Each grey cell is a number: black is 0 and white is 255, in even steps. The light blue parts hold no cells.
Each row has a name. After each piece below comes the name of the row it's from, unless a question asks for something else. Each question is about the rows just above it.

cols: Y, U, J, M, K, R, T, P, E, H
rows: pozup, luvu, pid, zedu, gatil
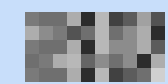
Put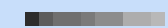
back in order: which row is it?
pid
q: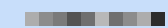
luvu
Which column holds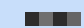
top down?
K
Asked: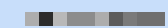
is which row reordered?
pid

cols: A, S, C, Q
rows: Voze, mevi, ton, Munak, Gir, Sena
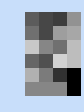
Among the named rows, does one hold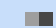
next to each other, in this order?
no
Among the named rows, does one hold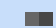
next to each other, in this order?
no
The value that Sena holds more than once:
[134]
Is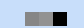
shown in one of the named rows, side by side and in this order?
no

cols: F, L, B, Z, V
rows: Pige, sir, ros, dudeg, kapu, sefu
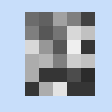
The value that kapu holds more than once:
[53]
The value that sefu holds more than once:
[53]
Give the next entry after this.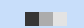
[53]
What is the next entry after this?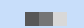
[193]

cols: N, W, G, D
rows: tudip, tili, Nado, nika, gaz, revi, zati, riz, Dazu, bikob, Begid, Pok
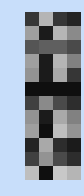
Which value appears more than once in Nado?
[95]
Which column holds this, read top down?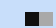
W
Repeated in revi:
[15]

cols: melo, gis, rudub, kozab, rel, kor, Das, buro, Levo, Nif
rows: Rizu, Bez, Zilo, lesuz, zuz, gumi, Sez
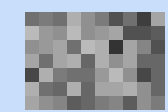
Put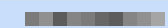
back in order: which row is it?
Sez
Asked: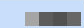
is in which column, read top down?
Nif
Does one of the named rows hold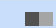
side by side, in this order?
no
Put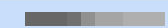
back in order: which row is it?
gumi
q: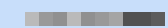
Bez
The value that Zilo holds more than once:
[165]

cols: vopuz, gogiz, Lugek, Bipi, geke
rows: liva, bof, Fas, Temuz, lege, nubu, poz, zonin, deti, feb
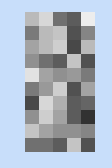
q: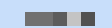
feb
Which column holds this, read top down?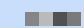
geke
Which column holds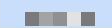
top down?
vopuz
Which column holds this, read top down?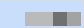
gogiz
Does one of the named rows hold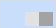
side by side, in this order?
yes
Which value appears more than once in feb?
[112]

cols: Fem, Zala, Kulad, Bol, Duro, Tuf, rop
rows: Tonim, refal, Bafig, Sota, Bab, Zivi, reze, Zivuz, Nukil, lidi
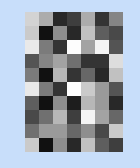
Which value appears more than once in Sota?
[52]
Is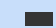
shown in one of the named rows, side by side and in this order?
yes
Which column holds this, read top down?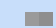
Kulad
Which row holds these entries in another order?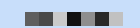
refal
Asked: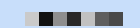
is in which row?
refal
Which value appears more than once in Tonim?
[172]
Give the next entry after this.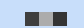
[133]

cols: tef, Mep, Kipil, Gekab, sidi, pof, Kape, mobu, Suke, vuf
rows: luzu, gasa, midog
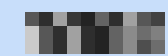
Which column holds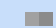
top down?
mobu
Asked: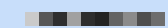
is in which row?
midog

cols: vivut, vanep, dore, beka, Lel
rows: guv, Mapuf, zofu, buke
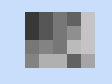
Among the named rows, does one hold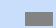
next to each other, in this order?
no
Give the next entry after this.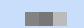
[196]
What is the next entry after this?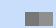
[196]
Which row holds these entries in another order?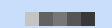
guv

